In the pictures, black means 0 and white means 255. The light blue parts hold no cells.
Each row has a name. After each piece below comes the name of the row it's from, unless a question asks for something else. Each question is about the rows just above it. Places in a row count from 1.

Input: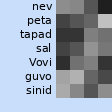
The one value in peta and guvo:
[101]
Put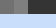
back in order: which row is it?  tapad
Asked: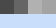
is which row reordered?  guvo
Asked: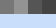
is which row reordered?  sal
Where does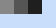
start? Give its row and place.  nev, 2

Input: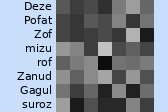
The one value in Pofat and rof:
[115]
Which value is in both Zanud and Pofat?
[68]
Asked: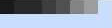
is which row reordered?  suroz

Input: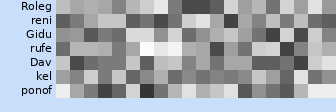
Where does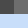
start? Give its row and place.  Dav, 2
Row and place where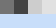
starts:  Dav, 17
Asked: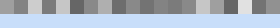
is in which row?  kel
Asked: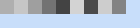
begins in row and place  Gidu, 12
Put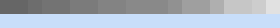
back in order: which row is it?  kel
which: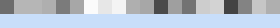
rufe
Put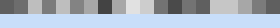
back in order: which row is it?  reni

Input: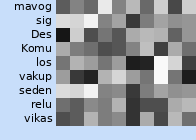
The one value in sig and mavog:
[131]
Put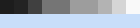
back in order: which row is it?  los
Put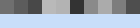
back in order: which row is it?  vikas

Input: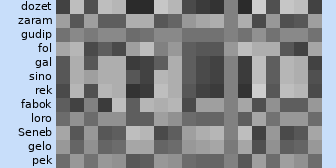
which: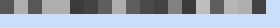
gal
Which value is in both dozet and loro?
[129]
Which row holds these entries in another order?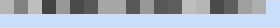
Seneb
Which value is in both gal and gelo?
[94]
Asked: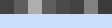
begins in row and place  gal, 7
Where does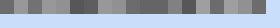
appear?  pek

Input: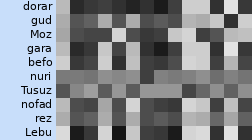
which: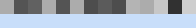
gud
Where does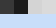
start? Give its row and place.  Lebu, 8
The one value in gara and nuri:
[63]
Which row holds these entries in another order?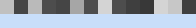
nofad
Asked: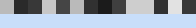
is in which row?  gara

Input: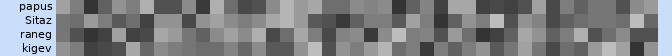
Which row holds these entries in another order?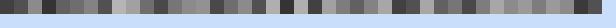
papus
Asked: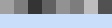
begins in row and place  Sitaz, 26
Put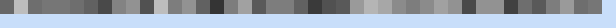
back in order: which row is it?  Sitaz
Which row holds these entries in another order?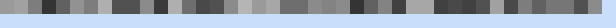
papus
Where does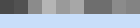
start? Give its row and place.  papus, 14

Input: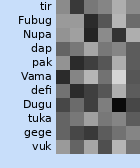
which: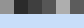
pak
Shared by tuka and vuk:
[100]
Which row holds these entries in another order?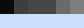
Dugu

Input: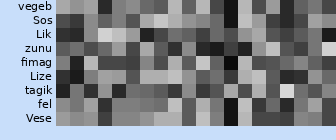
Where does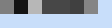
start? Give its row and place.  Vese, 12
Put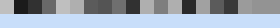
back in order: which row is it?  Lize
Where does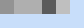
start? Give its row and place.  Vese, 7
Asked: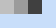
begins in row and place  Sos, 14
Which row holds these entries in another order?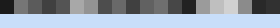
Lik

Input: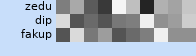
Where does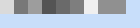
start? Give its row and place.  fakup, 2
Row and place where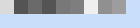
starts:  dip, 1

